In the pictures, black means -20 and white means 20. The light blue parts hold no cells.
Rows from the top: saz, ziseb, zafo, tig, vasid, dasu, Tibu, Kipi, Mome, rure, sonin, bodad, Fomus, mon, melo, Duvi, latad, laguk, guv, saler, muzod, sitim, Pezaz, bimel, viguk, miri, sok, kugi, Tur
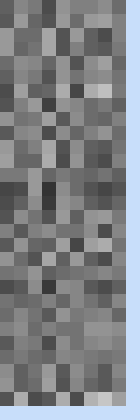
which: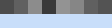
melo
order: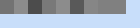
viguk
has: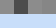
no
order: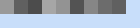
guv

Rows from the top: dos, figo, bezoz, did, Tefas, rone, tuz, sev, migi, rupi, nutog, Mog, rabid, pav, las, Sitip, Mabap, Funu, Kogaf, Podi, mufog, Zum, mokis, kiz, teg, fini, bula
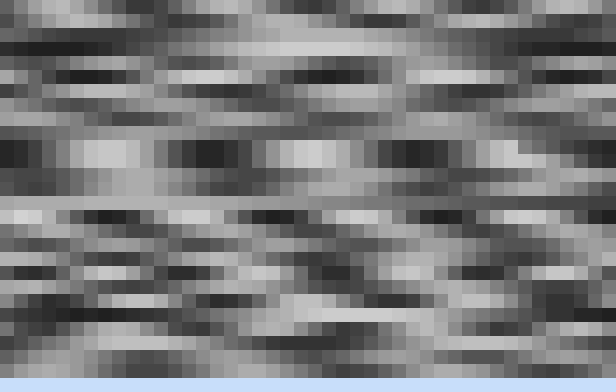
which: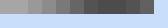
migi
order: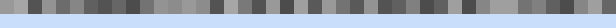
Tefas
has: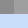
yes
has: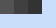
yes

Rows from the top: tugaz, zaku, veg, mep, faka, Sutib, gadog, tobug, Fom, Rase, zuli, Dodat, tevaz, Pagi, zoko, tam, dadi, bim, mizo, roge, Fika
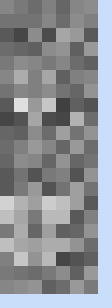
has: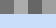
no
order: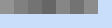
gadog
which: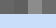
Rase

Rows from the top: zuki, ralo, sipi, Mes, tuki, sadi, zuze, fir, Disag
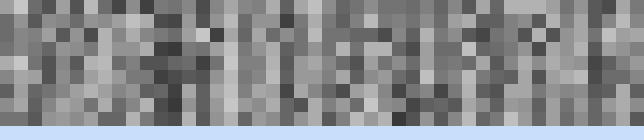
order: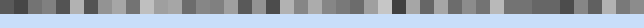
sipi
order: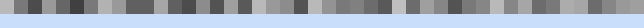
sadi
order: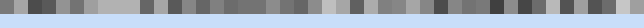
zuki

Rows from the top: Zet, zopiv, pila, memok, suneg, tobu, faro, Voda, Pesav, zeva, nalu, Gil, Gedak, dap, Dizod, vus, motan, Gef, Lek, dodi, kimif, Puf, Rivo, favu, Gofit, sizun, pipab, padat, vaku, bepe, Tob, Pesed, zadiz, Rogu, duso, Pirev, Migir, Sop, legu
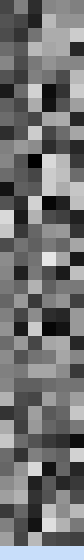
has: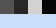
no
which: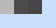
legu

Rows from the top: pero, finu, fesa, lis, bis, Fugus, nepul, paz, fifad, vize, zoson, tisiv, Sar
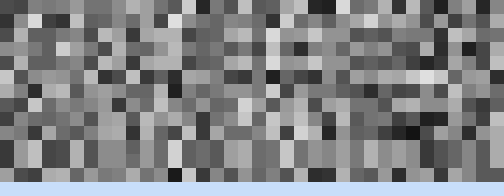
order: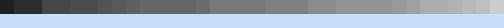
nepul
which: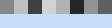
vize
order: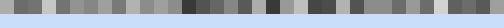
tisiv

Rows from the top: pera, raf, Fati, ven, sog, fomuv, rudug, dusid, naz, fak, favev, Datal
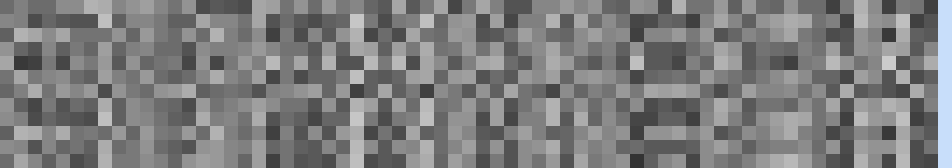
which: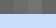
fomuv
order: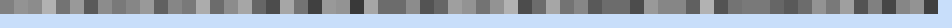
Fati

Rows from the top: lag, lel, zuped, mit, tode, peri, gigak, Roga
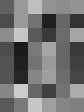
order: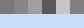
Roga
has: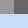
yes
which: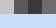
zuped
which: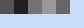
tode
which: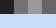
tode
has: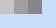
yes

